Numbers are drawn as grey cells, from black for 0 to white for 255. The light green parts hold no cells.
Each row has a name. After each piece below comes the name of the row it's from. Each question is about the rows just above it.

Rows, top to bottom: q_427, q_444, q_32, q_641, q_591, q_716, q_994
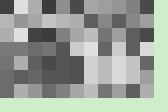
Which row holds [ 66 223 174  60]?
q_427
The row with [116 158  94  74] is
q_32
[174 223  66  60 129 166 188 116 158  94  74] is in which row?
q_32
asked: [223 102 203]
q_641
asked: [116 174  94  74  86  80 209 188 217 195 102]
q_591

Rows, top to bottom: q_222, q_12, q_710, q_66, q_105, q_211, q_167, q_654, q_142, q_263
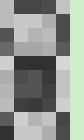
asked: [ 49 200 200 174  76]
q_263
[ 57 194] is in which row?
q_211
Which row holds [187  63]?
q_654
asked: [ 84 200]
q_710

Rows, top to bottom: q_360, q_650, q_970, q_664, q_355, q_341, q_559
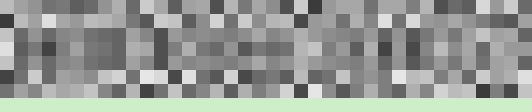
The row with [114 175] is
q_650
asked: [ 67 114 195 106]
q_559
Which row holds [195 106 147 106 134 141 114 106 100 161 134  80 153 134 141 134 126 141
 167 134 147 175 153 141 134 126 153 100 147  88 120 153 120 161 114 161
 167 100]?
q_355
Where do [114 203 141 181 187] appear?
q_650

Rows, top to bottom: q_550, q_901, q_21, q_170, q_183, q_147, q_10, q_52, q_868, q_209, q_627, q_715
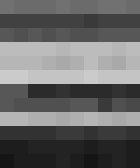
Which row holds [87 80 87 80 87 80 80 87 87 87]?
q_21
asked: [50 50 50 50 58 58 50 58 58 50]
q_209
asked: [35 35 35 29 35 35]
q_627
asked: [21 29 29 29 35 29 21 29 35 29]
q_715
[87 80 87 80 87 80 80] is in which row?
q_21
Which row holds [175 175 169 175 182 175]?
q_868

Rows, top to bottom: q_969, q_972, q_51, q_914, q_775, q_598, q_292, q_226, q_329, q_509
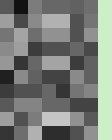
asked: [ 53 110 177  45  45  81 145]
q_509
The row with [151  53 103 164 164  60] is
q_775
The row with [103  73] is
q_914
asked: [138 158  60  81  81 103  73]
q_914

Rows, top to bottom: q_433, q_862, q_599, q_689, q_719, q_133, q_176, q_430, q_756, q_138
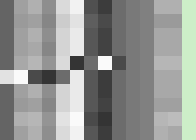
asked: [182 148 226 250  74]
q_756
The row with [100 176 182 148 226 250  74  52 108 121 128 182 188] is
q_756
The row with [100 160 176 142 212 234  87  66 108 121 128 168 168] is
q_599
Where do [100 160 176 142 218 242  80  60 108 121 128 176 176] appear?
q_433
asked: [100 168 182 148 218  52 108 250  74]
q_719

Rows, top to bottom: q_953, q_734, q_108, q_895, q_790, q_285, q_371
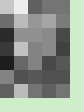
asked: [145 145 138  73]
q_108
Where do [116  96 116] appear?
q_371
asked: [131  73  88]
q_790
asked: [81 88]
q_285
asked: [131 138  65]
q_895
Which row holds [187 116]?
q_371

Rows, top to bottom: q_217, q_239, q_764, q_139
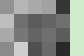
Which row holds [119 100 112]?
q_764
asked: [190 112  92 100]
q_239
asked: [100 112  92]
q_764
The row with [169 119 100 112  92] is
q_764

